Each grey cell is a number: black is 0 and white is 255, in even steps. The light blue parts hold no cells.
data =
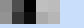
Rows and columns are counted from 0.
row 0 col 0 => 142
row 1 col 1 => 54
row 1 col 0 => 147
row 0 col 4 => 188

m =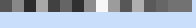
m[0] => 85
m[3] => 168
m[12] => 90
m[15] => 114
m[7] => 140

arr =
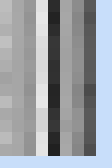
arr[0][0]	189
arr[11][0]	187
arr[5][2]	155
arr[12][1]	167
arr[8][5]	167
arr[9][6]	146
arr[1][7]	81
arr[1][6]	135
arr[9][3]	212
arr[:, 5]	[165, 167, 165, 163, 161, 162, 164, 165, 167, 164, 157, 166, 168]
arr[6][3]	220
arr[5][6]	145
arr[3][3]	220
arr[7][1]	166
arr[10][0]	175
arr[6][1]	166
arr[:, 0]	[189, 185, 176, 192, 179, 174, 162, 168, 187, 169, 175, 187, 169]
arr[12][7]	78
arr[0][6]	140
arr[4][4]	54
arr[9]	[169, 164, 153, 212, 51, 164, 146, 89]
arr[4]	[179, 166, 152, 218, 54, 161, 144, 91]
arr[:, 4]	[44, 35, 45, 55, 54, 48, 49, 37, 38, 51, 55, 39, 32]
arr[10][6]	147
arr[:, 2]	[152, 148, 151, 155, 152, 155, 151, 146, 151, 153, 156, 148, 147]
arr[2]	[176, 168, 151, 227, 45, 165, 137, 88]

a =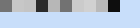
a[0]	115
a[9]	14
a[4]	183

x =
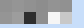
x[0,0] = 145
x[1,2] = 46
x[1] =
[149, 157, 46, 142, 245, 200]
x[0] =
[145, 149, 145, 141, 147, 145]

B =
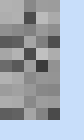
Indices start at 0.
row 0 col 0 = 178
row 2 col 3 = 153
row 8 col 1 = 170
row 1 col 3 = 187
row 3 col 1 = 95
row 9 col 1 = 98
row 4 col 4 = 173
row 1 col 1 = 177
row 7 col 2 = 152
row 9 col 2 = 165
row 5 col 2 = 159
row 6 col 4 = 148
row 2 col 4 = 142
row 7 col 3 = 136

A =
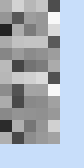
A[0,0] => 172
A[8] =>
[172, 73, 137, 140, 161]
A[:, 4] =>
[77, 248, 218, 90, 157, 171, 81, 247, 161, 152, 209, 162]
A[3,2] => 196
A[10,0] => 43
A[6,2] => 208
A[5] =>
[186, 69, 115, 124, 171]
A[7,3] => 163
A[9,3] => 144
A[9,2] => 146
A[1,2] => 157
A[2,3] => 151
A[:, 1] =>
[211, 88, 172, 193, 155, 69, 202, 83, 73, 148, 175, 73]

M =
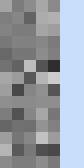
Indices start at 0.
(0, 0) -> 164
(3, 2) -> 129
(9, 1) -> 82
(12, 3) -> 80
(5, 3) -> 84
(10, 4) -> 129
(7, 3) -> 144
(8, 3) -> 142
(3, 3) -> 135
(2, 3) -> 165
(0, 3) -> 167
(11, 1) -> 118
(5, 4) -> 46
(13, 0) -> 139
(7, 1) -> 72
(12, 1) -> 90
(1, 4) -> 176
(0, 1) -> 124
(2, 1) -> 124
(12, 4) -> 73
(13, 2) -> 125

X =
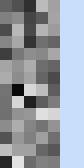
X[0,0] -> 98
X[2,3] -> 180
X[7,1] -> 9
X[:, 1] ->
[81, 140, 184, 167, 120, 147, 141, 9, 214, 146, 174, 151, 161, 226]
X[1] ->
[128, 140, 69, 90, 164]
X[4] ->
[62, 120, 142, 136, 167]
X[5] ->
[165, 147, 172, 110, 101]
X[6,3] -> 100
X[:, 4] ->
[161, 164, 156, 100, 167, 101, 75, 93, 124, 214, 147, 111, 87, 124]
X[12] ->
[190, 161, 161, 103, 87]
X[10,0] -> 141
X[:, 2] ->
[48, 69, 74, 52, 142, 172, 163, 215, 31, 151, 133, 128, 161, 108]
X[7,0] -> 115
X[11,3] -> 159
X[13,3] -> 129
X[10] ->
[141, 174, 133, 116, 147]

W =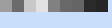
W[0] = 158
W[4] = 129
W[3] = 226
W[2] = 200

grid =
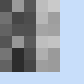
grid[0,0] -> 74
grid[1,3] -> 183
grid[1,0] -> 113
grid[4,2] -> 77
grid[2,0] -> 99
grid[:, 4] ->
[202, 158, 161, 195, 154, 155]
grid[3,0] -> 84
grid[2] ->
[99, 81, 80, 164, 161]
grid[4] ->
[117, 44, 77, 175, 154]
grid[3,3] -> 190
